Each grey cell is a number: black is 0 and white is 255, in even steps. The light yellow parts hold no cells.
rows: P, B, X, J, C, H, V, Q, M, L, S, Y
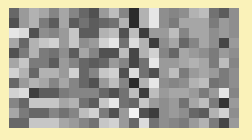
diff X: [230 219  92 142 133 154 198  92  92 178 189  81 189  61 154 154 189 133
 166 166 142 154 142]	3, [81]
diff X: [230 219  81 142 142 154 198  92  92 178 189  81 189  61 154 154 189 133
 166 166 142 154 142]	5, [133]
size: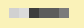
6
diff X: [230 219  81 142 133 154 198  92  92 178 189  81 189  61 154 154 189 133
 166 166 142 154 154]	23, [142]
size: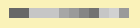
12
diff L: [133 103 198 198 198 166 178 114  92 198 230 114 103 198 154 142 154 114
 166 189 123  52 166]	23, [154]

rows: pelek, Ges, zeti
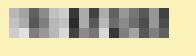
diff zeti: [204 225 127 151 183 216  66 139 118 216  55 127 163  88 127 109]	16, [97]
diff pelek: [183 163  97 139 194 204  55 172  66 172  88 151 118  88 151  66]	11, [97]

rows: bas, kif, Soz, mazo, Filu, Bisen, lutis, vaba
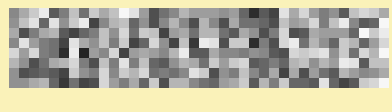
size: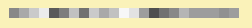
23
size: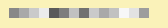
14
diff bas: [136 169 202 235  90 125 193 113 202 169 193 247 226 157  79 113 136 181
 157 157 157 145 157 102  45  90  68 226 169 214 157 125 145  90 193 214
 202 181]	38, [169]

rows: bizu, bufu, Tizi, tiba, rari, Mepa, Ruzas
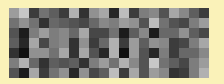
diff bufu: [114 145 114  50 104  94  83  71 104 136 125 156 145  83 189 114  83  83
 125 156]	18, [71]
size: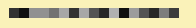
17
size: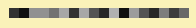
18
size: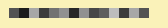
14
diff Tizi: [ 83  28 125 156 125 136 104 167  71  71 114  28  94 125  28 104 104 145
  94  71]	14, [136]
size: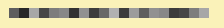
20

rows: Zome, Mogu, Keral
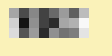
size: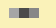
3
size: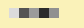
5
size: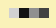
4

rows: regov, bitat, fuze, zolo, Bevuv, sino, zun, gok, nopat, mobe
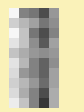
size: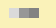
3
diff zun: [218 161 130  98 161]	2, [151]
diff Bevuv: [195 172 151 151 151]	4, [142]
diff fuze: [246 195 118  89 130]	4, [77]
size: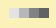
4
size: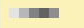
5

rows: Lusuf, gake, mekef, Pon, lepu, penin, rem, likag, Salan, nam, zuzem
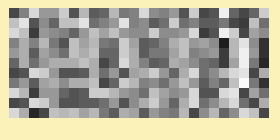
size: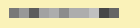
11
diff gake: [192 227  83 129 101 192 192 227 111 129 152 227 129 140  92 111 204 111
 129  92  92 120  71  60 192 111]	4, [140]
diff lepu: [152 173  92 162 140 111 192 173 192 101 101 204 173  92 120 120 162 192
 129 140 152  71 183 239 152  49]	22, [60]
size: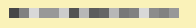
17
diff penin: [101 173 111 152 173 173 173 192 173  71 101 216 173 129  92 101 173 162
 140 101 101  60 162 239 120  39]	20, [111]
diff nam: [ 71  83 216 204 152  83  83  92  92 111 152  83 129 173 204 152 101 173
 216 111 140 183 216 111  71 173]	13, [140]

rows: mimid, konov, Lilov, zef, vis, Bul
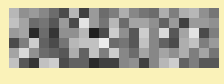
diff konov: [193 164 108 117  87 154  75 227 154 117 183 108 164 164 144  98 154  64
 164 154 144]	19, [154]
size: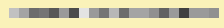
21
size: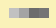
4
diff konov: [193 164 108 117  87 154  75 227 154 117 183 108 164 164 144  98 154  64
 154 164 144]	20, [154]

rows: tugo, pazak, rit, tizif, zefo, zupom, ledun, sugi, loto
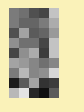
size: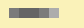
5
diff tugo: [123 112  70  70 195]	3, [80]
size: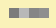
4
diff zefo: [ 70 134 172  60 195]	2, [143]
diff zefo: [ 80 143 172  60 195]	1, [70]
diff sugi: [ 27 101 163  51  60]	2, [91]

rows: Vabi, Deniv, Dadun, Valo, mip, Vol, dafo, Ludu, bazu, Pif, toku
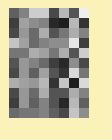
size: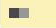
2
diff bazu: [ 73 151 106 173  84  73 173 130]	6, [84]
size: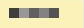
5
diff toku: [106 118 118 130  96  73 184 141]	7, [196]

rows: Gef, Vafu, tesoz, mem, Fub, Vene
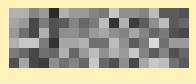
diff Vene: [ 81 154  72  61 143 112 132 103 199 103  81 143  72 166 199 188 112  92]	2, [166]
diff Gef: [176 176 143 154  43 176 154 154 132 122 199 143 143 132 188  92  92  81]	3, [132]
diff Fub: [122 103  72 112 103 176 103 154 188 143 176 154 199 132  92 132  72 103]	17, [81]
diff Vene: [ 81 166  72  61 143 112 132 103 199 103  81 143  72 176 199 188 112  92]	14, [166]
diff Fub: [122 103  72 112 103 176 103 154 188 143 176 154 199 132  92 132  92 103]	17, [81]

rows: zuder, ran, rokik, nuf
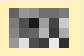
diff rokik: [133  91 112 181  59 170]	3, [100]
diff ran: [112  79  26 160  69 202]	1, [124]
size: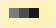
3

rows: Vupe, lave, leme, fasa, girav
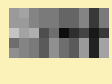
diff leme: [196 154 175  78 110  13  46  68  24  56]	2, [163]
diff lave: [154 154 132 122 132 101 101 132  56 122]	5, [122]
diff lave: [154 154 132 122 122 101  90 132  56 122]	7, [101]
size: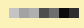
7
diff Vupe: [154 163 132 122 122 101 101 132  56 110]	10, [122]

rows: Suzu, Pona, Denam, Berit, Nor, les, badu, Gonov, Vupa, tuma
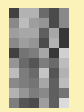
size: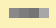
4
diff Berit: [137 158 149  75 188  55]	5, [178]
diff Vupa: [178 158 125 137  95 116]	2, [149]
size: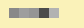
5
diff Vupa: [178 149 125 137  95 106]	6, [116]
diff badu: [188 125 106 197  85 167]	6, [178]
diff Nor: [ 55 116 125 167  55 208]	1, [65]

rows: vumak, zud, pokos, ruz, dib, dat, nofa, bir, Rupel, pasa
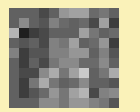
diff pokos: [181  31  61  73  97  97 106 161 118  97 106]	7, [97]
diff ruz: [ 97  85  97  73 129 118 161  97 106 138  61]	10, [150]
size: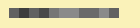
11
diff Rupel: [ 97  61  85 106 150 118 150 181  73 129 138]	7, [161]

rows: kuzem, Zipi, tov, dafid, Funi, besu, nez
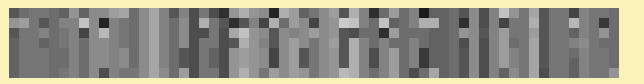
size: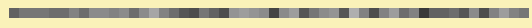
52
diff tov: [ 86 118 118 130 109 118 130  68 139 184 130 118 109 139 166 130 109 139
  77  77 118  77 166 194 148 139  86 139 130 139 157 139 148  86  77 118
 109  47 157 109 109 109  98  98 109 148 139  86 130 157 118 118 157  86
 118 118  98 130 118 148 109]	36, [109]
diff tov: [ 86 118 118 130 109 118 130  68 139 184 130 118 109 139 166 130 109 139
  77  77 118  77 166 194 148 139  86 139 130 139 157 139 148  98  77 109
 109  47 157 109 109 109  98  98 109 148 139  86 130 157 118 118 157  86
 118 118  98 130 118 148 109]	34, [86]
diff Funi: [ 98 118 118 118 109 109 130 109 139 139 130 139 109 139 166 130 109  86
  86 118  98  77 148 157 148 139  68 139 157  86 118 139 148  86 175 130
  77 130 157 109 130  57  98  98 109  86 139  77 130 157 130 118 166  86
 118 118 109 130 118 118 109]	19, [77]
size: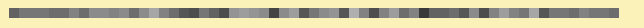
61

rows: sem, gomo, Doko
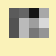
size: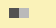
2
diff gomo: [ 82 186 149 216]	3, [158]
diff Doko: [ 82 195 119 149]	2, [186]
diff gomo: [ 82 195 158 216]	2, [186]

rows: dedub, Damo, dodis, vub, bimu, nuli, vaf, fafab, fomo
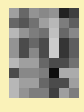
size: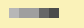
5
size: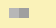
2

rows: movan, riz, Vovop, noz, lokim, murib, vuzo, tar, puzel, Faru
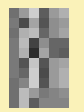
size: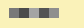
5
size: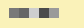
5
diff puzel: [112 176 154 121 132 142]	2, [187]
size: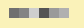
6
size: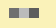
3
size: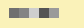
5

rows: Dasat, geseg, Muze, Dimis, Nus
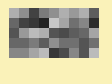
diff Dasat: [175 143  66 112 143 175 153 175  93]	4, [123]
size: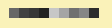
9
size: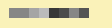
8
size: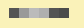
6
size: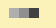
3

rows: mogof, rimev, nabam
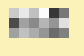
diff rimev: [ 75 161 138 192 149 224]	4, [181]
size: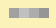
4
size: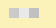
3
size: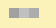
3
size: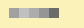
5

